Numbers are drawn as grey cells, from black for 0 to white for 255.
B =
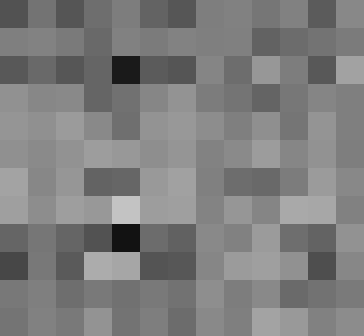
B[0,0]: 82
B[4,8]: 127
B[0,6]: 86
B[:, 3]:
[110, 105, 101, 101, 137, 157, 99, 152, 82, 172, 121, 147]
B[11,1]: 129
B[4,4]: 111
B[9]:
[71, 120, 90, 172, 166, 84, 87, 134, 155, 159, 145, 78, 135]
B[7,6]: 159
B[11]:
[116, 129, 121, 147, 115, 126, 108, 137, 127, 163, 153, 129, 140]
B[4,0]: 149
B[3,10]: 119
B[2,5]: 91
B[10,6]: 114
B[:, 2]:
[85, 122, 86, 137, 155, 146, 150, 158, 101, 90, 110, 121]
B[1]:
[127, 130, 122, 105, 129, 123, 130, 127, 128, 98, 108, 115, 123]
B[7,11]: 167
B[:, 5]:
[99, 123, 91, 134, 147, 142, 153, 157, 108, 84, 121, 126]
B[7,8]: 150
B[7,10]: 169
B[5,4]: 152
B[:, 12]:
[136, 123, 162, 127, 127, 126, 136, 129, 146, 135, 122, 140]
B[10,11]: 114
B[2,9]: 151
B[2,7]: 133
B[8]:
[101, 118, 101, 82, 18, 108, 97, 137, 129, 155, 110, 99, 146]
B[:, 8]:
[129, 128, 109, 116, 127, 138, 109, 150, 129, 155, 125, 127]

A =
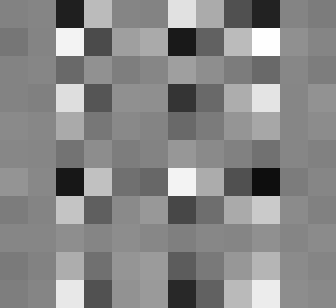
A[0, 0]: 130
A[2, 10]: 135
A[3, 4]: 144
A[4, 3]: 119
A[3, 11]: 146
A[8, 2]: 142
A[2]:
[131, 134, 105, 145, 126, 134, 159, 142, 124, 105, 135, 125]
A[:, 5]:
[131, 170, 134, 143, 132, 131, 103, 152, 135, 155, 154]
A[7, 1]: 132
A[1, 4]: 159
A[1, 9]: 254
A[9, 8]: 151
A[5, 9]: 113
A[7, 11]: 129
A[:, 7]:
[171, 97, 142, 105, 123, 138, 172, 110, 135, 121, 97]
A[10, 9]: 236
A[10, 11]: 137
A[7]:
[124, 132, 196, 95, 138, 152, 71, 110, 170, 202, 139, 129]
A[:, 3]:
[187, 75, 145, 85, 119, 141, 193, 95, 133, 112, 81]
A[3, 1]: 128
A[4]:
[138, 135, 170, 119, 137, 132, 105, 123, 149, 167, 134, 140]
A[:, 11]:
[124, 133, 125, 146, 140, 129, 134, 129, 139, 133, 137]
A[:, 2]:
[31, 243, 105, 222, 170, 115, 23, 196, 142, 173, 232]
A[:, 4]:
[133, 159, 126, 144, 137, 125, 112, 138, 141, 149, 146]
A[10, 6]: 40
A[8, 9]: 144
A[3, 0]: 131
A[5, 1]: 134

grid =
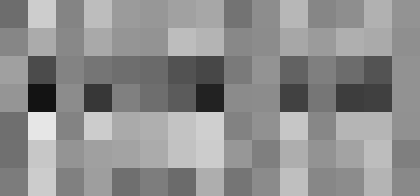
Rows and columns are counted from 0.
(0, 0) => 109
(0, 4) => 155
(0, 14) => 147
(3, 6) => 91
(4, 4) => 170
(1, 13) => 170
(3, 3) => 55
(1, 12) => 175
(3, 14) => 146
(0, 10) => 183
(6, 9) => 139
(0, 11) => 134
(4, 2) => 131
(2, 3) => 117
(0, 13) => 177
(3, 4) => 128
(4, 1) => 230
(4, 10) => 198
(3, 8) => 139
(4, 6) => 195
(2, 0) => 160
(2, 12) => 108
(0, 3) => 189
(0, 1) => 205
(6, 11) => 135
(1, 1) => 171
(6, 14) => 137
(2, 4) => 110
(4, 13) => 181

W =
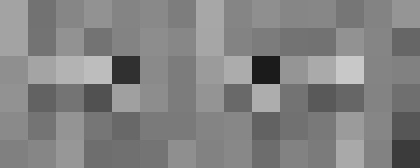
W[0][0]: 163
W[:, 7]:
[167, 166, 155, 148, 132, 130]
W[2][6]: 124
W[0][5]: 137
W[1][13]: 133
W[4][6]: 122
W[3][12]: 102
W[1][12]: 146
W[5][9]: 109
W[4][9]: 98
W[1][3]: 115
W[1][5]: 141
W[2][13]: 132
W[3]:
[146, 98, 116, 81, 160, 141, 124, 148, 105, 173, 115, 89, 102, 131, 111]
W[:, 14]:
[149, 102, 129, 111, 86, 59]
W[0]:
[163, 114, 134, 146, 132, 137, 125, 167, 133, 143, 134, 135, 118, 131, 149]
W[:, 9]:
[143, 124, 27, 173, 98, 109]
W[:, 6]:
[125, 135, 124, 124, 122, 143]
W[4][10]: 113
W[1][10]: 115
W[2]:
[143, 164, 179, 189, 48, 138, 124, 155, 172, 27, 149, 170, 200, 132, 129]
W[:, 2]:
[134, 146, 179, 116, 148, 151]
